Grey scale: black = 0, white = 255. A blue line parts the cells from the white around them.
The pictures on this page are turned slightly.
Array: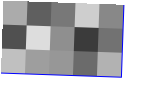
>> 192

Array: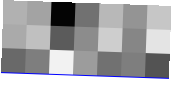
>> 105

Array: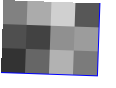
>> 51

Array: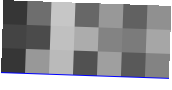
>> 54

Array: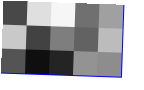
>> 84

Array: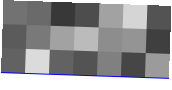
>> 98
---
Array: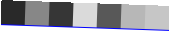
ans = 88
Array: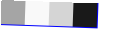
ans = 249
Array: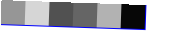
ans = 101
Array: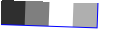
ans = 127
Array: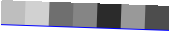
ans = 43
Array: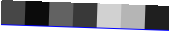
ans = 209
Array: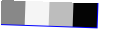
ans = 245
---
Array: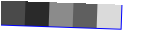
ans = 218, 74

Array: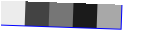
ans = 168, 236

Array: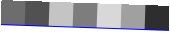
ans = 46, 109

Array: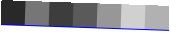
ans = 177, 41

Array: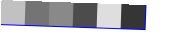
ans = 53, 193

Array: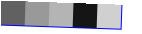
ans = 208, 97

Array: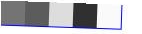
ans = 250, 116

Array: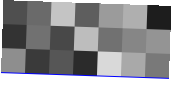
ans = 29, 142

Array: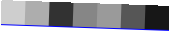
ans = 23, 206
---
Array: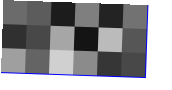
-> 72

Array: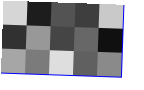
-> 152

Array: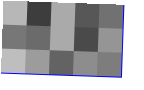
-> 107

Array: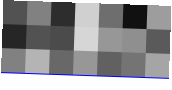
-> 82

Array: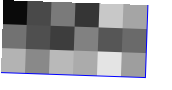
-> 79

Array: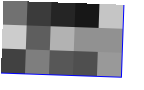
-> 94

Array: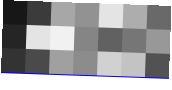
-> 228

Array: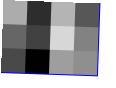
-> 65

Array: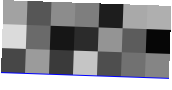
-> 106

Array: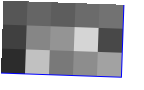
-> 134
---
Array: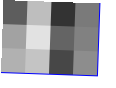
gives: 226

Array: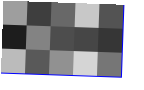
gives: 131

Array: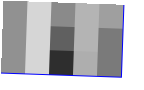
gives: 214

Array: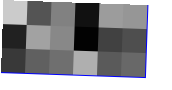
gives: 162

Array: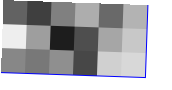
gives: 158

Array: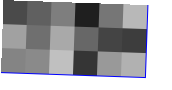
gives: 111

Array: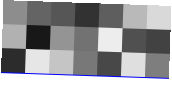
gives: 24

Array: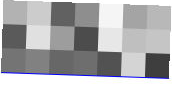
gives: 224
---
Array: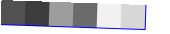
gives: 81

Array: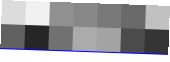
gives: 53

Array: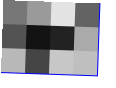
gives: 34

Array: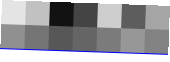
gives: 68

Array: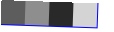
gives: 93

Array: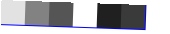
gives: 58

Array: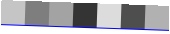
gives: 78

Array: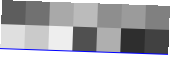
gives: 65
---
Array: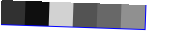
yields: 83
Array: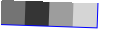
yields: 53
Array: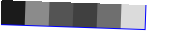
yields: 64
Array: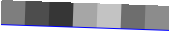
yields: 195
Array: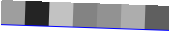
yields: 146
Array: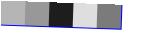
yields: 29
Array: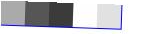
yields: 59
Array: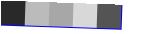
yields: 167
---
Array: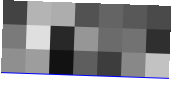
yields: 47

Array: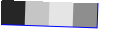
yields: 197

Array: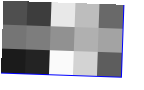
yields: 61

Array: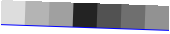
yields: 111

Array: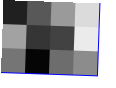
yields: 53

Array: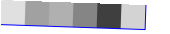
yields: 161

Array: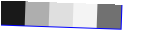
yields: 174
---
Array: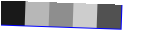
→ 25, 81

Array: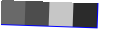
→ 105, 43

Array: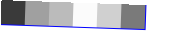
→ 58, 122

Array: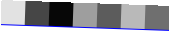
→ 226, 111

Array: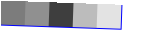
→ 124, 227

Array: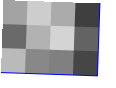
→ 163, 70

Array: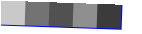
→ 201, 59

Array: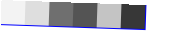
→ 243, 55

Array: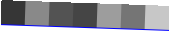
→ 54, 199
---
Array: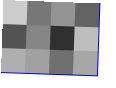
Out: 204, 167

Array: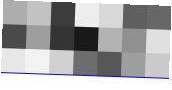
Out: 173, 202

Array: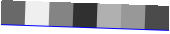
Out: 105, 75

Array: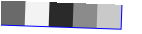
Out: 106, 201

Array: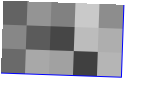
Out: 99, 181

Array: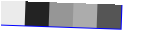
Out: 235, 85

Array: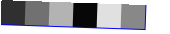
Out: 48, 136

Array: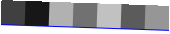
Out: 64, 150

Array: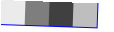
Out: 235, 190

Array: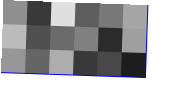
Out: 143, 29
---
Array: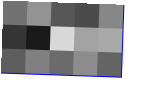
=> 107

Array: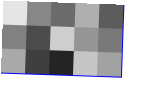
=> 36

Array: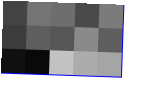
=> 194

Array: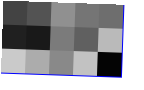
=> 137

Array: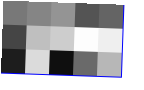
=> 15

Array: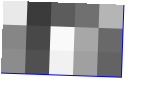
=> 241

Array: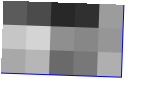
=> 106

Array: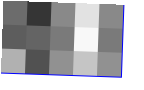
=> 145
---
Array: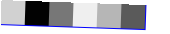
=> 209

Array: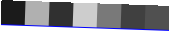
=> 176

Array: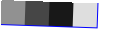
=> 145

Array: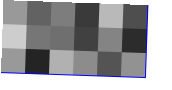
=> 185

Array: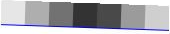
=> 207

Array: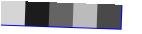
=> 187

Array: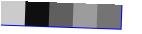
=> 156
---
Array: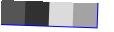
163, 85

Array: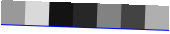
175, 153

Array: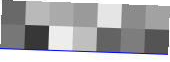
162, 119

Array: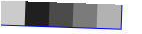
178, 203

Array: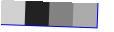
171, 209

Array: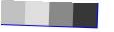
55, 193

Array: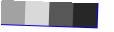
39, 162
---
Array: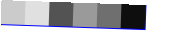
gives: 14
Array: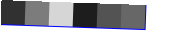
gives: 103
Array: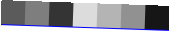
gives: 22
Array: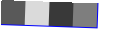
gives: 126
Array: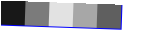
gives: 95
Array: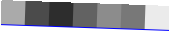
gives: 235
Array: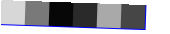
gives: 70
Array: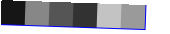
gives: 154
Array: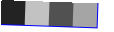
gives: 165
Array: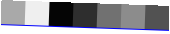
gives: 82
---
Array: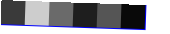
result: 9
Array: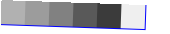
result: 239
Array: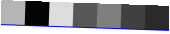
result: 42
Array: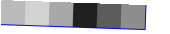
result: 142
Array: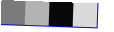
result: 218
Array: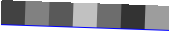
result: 157
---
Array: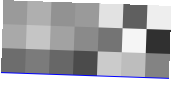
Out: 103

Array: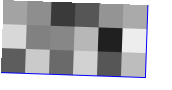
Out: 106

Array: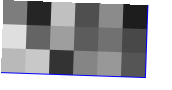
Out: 51

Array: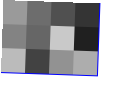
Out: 146

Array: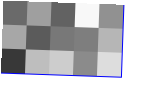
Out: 205

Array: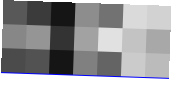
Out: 21

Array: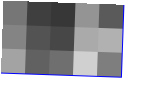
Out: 111

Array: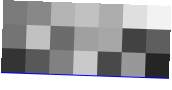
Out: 129
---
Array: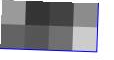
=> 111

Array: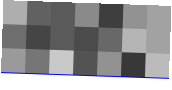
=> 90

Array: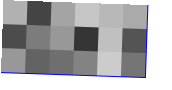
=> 152

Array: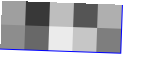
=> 235

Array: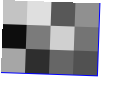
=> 208

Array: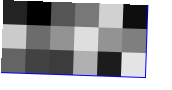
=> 147

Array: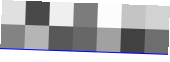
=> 88
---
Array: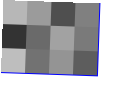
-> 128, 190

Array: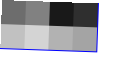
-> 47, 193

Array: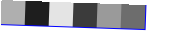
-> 109, 175

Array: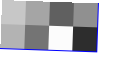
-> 144, 179

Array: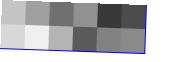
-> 76, 216

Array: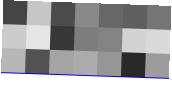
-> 117, 183

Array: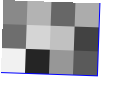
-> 172, 241

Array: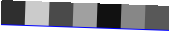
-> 88, 47

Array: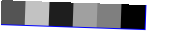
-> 1, 84
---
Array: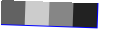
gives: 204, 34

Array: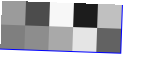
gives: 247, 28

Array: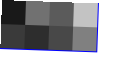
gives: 195, 25

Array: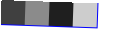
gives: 205, 31

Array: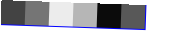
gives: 236, 11

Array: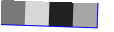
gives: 215, 34

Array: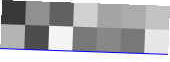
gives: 245, 57

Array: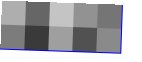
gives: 196, 58
